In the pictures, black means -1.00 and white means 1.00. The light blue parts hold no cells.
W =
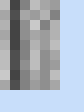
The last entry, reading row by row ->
0.30
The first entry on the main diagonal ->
0.48
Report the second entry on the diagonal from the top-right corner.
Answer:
0.40
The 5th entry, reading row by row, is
0.30
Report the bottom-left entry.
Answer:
0.30
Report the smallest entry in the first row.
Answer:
-0.47
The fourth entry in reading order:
0.48
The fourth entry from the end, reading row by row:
0.02
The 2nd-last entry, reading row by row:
0.12

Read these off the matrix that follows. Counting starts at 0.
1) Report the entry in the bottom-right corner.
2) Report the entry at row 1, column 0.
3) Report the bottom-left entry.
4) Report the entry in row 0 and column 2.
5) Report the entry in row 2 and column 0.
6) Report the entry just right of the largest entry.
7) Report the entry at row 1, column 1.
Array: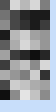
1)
0.09
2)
-0.10
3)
-0.88
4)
0.44
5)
0.09
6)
0.52
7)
-0.44

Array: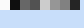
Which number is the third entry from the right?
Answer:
0.18
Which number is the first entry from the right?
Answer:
-0.71
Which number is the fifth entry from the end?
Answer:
-0.36

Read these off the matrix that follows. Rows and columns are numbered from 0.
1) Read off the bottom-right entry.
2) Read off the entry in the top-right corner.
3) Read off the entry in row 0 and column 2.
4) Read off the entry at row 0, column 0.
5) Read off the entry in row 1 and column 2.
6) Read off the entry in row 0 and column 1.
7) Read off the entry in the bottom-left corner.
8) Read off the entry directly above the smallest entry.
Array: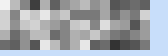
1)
-0.05
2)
-0.25
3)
0.04
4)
0.90
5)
0.73
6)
0.47
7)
-0.15
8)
-0.05
